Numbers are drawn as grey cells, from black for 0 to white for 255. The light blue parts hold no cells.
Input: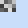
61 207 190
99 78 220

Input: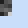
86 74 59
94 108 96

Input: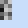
78 175 116
17 200 183

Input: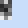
43 79 87
58 34 136

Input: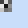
232 18 145
196 109 124

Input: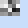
222 245 153
113 116 235

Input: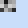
208 129 206
59 176 129

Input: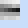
137 150 160
106 86 60

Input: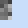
77 127 177
138 111 155
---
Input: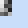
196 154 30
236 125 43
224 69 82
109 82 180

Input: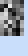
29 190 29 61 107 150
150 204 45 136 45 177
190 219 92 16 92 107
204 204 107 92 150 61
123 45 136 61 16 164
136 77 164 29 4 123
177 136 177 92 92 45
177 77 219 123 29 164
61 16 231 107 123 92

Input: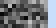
151 86 19 86 57 57 45 111 137 111 86 151
31 151 57 57 151 125 125 194 125 99 125 111
7 31 71 125 86 137 137 99 45 31 86 86
71 137 99 111 111 45 7 125 45 165 45 71
71 45 111 31 45 57 99 151 99 57 165 137
99 137 151 165 137 86 86 151 181 111 181 165
57 31 181 19 99 57 99 86 71 71 111 165

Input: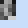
113 179 85 59
141 153 113 59
85 165 129 44
32 165 153 20
97 71 206 206

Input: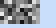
157 114 32 100 182 17 85 58 128 169
234 100 58 128 100 114 32 196 142 157
157 209 85 73 128 17 114 58 128 169
73 73 114 58 142 209 182 209 142 85
45 169 222 100 142 142 114 58 222 169
45 157 234 100 142 157 114 58 209 169

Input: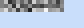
129 193 49 88 153 103 153 76 207 129 153 193 103 141 63 129
177 219 129 177 63 165 116 33 207 177 177 245 153 165 177 116
129 116 165 49 193 76 88 141 76 88 63 103 116 103 88 141
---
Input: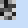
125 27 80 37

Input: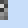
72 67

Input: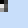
1 91

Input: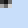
55 113

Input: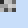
42 159 169

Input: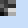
71 59 216 170
